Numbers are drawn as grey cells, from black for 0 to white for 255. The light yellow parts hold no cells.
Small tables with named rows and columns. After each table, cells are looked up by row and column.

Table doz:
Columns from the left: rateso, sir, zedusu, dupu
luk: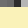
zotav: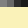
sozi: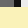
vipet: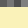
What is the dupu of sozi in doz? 236
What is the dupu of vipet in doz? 127
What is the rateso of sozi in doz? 105
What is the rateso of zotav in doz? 128
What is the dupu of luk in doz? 181
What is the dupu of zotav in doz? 26
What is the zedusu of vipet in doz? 79
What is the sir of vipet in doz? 118
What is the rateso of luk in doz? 110
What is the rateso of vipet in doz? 92
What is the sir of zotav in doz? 104
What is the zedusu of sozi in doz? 18
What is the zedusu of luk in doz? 45
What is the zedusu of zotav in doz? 45
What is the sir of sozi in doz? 104
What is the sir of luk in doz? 104

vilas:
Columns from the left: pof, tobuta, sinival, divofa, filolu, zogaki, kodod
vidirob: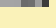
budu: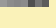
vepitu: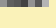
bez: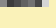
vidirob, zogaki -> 158
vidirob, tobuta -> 165
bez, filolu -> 114
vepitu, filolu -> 146
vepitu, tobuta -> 95
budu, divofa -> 139
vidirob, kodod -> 59
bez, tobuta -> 60
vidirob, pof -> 165
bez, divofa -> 97
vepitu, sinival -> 87
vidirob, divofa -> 107

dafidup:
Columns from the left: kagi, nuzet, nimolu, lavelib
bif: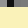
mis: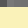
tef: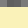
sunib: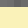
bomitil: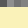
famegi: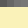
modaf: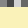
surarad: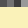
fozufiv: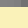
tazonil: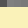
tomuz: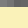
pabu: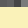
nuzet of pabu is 97
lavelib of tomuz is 102
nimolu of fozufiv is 127
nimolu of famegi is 115
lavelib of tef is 122
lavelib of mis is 113
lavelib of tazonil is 121
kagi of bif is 147
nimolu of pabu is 70
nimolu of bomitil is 115
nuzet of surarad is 115
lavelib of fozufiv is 113
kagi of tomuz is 125
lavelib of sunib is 107
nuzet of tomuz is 116

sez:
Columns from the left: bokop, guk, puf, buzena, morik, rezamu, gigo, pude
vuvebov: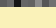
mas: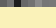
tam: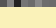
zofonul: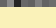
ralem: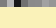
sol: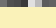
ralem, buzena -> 112
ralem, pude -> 150
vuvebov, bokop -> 93
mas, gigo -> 118
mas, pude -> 120
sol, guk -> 80
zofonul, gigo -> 99
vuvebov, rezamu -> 140
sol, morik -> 224
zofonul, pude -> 109
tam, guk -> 132
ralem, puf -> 24
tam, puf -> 35
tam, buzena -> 117
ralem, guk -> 184
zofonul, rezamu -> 128
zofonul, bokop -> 101
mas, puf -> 29
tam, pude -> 107
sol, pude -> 98
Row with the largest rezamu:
sol

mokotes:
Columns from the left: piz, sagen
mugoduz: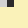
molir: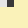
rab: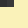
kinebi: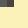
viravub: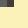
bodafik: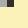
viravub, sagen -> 62
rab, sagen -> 57
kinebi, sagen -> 69
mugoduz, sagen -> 43
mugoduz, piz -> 210
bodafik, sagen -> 47
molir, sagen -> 57
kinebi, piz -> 90
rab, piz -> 49
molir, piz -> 230
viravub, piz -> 96
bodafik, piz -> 171

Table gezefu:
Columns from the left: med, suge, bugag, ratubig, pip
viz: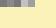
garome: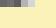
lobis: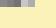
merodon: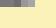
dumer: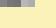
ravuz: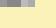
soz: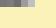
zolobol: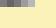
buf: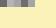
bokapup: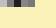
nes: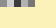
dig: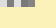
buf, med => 106
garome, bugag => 94
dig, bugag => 225
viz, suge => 138
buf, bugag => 165
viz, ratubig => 193
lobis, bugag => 116
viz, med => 122
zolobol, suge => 102
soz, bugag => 110
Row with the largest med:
dig

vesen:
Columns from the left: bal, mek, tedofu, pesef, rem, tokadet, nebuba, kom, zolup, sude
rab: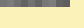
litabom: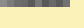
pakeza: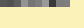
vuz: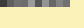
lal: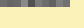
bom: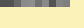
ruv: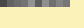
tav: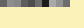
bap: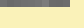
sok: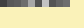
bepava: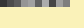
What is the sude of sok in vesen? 110
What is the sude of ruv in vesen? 118
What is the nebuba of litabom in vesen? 89
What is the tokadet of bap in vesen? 116
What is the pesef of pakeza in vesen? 147
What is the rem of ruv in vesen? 147
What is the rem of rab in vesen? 114
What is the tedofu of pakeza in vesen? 94
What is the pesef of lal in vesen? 137
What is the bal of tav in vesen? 100
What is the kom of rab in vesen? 125
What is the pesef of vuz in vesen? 109
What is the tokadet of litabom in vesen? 120

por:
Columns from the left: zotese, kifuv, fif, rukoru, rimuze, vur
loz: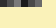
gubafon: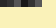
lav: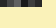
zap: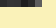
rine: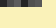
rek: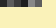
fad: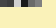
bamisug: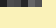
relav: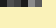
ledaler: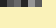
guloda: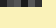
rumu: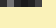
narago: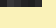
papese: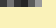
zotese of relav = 28
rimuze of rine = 80
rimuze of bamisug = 102
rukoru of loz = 26
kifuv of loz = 80
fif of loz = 122
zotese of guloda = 34
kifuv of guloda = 72
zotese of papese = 58
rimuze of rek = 136
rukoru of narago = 36
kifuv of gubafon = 51

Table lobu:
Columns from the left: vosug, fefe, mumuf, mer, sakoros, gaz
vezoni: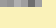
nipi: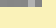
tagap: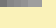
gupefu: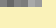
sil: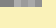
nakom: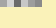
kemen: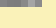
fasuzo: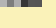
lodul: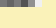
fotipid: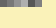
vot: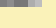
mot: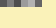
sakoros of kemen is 165
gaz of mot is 101
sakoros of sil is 169
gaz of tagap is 158
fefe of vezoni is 147
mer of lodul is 83
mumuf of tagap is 141
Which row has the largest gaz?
lodul

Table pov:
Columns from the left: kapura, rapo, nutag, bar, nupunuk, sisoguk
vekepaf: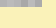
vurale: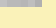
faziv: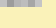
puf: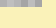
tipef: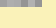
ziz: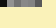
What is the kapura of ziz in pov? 14
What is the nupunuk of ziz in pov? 131
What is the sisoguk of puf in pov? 166
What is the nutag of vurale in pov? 185
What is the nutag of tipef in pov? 171
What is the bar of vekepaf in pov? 168
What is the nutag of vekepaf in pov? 182
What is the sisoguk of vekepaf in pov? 171
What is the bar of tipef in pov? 148
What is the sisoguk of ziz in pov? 89
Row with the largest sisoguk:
faziv

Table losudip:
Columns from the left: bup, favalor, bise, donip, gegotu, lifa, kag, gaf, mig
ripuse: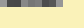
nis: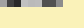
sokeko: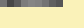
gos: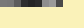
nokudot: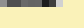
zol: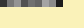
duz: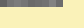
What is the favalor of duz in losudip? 117
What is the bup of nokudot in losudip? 144
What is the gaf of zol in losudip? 139
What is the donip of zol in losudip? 81
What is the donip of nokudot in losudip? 105
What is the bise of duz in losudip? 124

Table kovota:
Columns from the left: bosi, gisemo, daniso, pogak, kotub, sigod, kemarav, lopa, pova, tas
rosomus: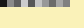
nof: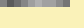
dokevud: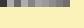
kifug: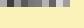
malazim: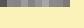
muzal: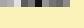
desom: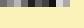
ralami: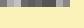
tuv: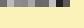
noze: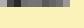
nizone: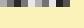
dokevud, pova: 126
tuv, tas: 90
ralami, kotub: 94
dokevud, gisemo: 172
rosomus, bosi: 22
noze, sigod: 116
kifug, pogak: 90

